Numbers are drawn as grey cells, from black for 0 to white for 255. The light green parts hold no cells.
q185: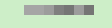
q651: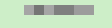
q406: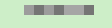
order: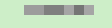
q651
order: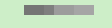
q185
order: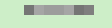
q185
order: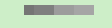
q651
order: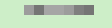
q185

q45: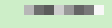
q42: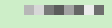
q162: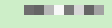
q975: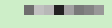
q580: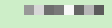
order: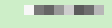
q45
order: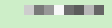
q45
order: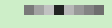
q975
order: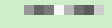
q45
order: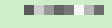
q45
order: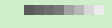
q42
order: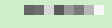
q580

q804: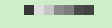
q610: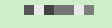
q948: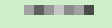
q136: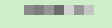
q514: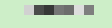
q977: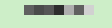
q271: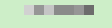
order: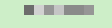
q271
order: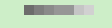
q136

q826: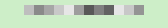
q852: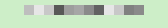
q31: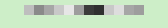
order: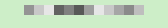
q826
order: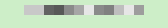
q852
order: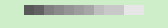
q826

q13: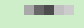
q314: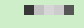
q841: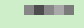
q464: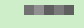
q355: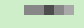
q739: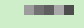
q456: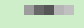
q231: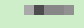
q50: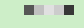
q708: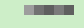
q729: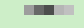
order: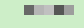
q456
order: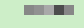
q231
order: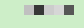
q314
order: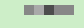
q355
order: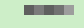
q708

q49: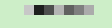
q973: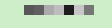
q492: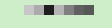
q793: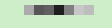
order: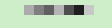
q49
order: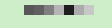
q492
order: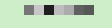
q973
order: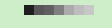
q793
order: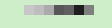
q793
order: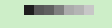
q492

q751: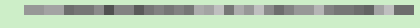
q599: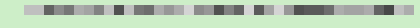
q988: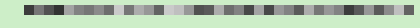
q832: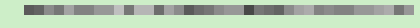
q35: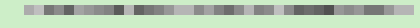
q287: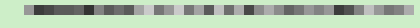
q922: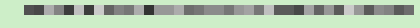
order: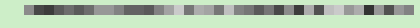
q988
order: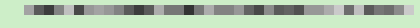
q287
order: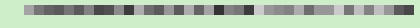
q287

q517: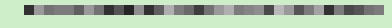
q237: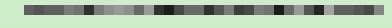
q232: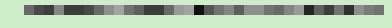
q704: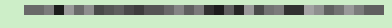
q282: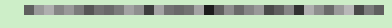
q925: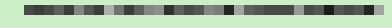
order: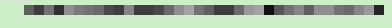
q232
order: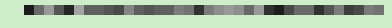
q237

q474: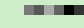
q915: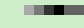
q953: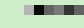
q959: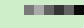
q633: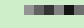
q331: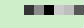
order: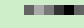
q915
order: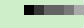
q915
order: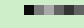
q959

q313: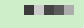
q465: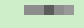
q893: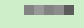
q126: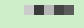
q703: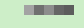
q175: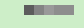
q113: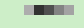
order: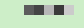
q126
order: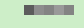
q893
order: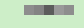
q175

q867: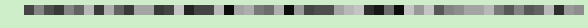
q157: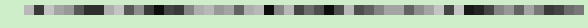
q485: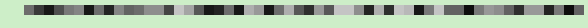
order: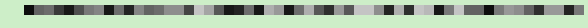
q485
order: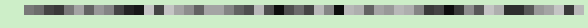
q157
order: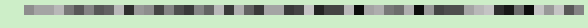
q867
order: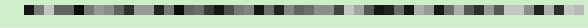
q485
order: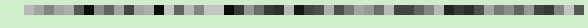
q157
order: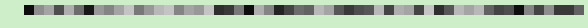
q867
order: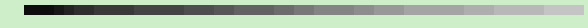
q157

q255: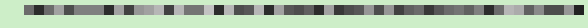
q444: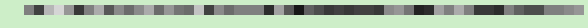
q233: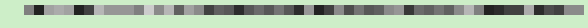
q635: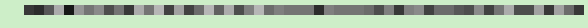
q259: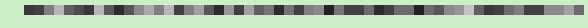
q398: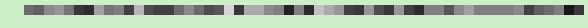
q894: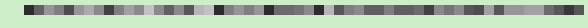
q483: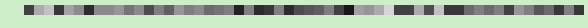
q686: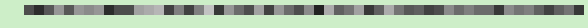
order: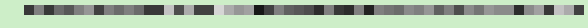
q483
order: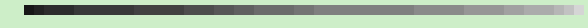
q444
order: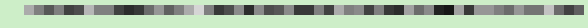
q444

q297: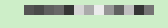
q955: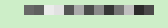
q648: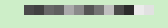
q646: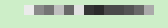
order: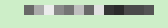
q646
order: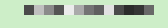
q955
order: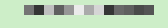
q297
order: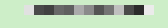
q648
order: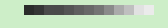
q955
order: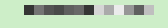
q297
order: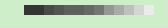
q297

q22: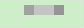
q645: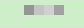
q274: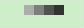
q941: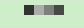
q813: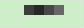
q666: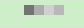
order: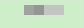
q22
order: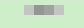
q22
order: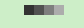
q274

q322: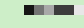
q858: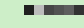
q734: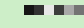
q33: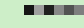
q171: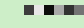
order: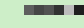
q858
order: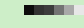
q171
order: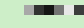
q734
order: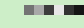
q734

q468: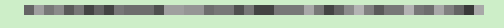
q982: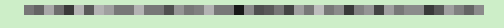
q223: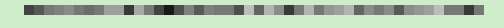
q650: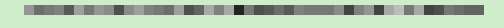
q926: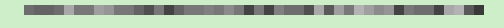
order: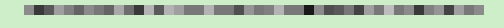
q982
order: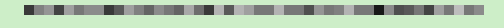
q982
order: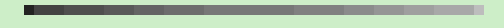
q650
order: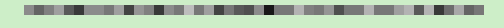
q982
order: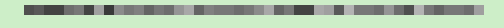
q926

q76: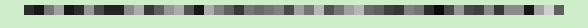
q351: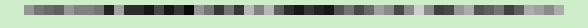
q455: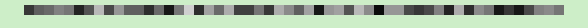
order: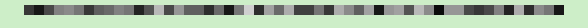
q455
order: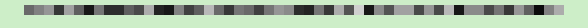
q455
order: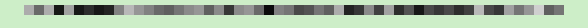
q455
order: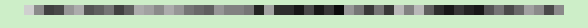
q351
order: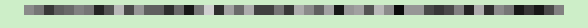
q455
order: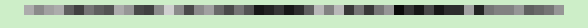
q351
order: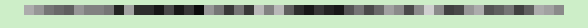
q351

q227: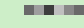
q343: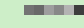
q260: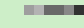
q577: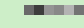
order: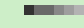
q260
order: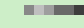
q227
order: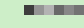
q577
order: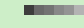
q577
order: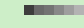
q343

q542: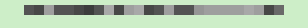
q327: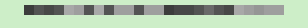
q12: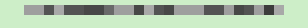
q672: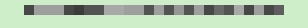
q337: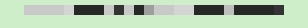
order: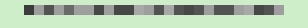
q12
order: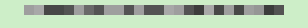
q327
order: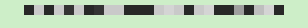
q337
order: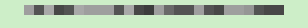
q542
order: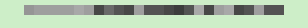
q542
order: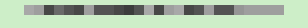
q542
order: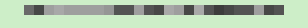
q542

